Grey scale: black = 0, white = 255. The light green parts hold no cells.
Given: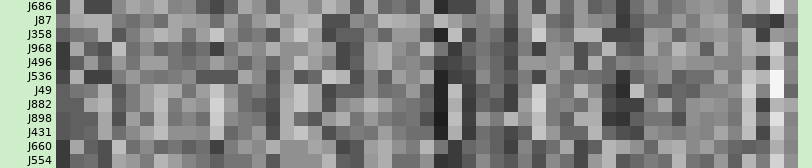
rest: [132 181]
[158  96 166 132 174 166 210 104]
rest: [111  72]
[152 181  88 104 124 111 181 117 104 152  96 181 124 210 144]
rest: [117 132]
[111 203 138 124 117  72 174 111  88 152 174 117 152 124 111 117  80  29
 189  65 152 124 181 144 189 124  96 174 174  59  52  96 117 117  80 144
 132 138 117 196 111 224 132]
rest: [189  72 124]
[111  65 132 203 132 117 181 181  72  72  80 158 152 104 138 144 152 138
 174  65 152 144]
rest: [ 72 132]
[158  88 152  80 158 104 152  96 111  65 111 144 111 124 144 152 144 117
 181 166 230 158]
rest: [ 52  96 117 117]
[ 80 144 132 138 117 196 111 224 132]

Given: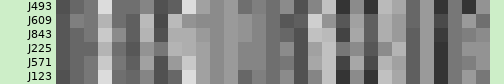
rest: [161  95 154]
[ 52 119 127 147]
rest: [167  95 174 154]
[ 95 154  59 119 127 139]
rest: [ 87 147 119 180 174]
[161 139 154 133 133 111 139  81 161 193 119 139  87 139 180  95 154  52
 119 147 147]
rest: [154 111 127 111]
[139  81 133 193  52 139  52 186 167 103 154  52 119  52 147]
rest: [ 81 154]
[201 161 139 154 133 133 111 119  81 167 193  67 167  74 180 161  95 154
  52 119 127 147]
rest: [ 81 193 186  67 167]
[ 95 174 154  95 154  59 119 127 139]
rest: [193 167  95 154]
[ 52 119 154 119]

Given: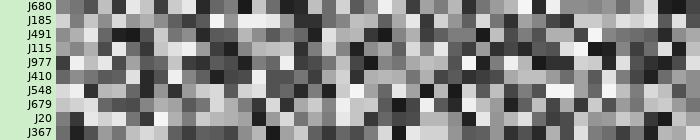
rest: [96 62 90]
[245 149 239 239 231 149  49  49 109 133 191 183  96 169 231  56 210 149
  96 217 117  49 162 133  70  49 203 203 176 224 210 231  90 224  82]
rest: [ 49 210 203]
[ 41 224  82  49  33  76 224]
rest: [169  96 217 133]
[231  96  62 155  49  70  41  90  82 224 245  26  33 133  62 109 224  33
 191]
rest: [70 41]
[ 90  82 224 245  26  33 133  62 109 224  33 191]
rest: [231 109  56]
[197 224 239 155  62  33 133 183 191 197  49 125 210 133  33 141 169  96
 217 133 231  96  62 155  49  70  41  90  82 224 245  26  33 133  62 109
 224  33 191]
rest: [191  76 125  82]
[176 176  70 245 133 117 109  96  41 141 169]

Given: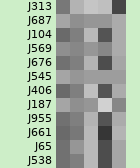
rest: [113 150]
[185  77 165]
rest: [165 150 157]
[157 157]

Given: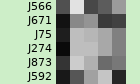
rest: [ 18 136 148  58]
[65]
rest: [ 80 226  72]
[ 92 155]

